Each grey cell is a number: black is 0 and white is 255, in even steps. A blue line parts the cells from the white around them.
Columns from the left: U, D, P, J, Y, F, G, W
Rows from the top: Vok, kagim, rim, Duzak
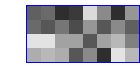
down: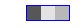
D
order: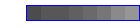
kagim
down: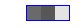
D
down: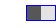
D
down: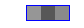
Y
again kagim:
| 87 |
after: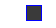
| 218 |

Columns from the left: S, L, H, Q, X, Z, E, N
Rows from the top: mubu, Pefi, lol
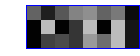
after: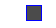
| 53 |
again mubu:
| 99 |
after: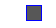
| 131 |
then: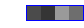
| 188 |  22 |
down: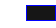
N
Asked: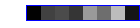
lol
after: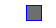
| 188 |

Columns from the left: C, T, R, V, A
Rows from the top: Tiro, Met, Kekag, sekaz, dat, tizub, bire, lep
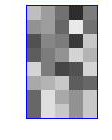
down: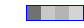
A
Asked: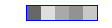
bire

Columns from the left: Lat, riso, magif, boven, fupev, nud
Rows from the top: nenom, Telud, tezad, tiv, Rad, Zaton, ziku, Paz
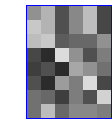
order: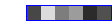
Zaton
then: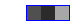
| 145 | 113 |
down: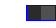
riso
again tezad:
| 104 |

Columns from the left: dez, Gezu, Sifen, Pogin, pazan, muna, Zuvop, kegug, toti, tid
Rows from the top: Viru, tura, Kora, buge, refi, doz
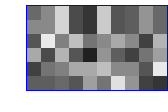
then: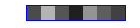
| 116 | 159 |
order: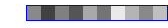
Kora

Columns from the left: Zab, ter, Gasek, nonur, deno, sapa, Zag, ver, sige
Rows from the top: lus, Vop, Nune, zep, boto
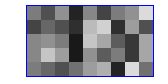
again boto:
| 113 |
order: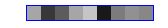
Nune

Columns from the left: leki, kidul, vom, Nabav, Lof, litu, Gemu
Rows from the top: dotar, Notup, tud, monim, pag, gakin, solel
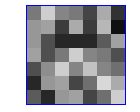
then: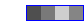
| 121 |  79 |
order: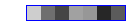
solel
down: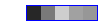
vom
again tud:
| 39 |

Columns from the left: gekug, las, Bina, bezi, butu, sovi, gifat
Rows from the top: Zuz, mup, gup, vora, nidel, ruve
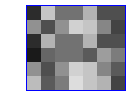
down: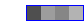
sovi
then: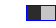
| 114 | 114 |
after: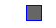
| 114 |

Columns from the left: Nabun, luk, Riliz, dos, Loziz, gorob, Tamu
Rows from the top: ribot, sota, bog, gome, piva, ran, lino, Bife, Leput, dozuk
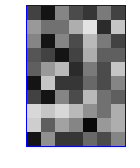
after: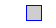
| 95 |
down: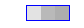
Loziz
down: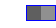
luk
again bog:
| 133 |
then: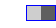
| 162 | 133 |

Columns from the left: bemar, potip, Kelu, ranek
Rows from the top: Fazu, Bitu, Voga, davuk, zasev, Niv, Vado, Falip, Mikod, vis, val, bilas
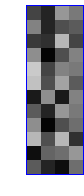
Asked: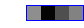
davuk
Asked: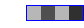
vis
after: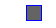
| 110 |
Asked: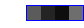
bilas
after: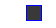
| 48 |

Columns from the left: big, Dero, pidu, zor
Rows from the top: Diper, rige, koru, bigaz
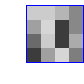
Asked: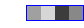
rige
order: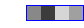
rige
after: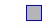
| 136 |
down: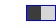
pidu
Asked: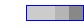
Diper
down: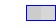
Dero

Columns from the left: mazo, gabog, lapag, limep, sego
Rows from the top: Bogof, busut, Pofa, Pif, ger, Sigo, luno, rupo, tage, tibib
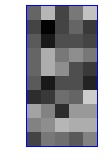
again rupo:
| 153 |
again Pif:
| 120 |
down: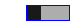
gabog
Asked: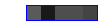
Pofa

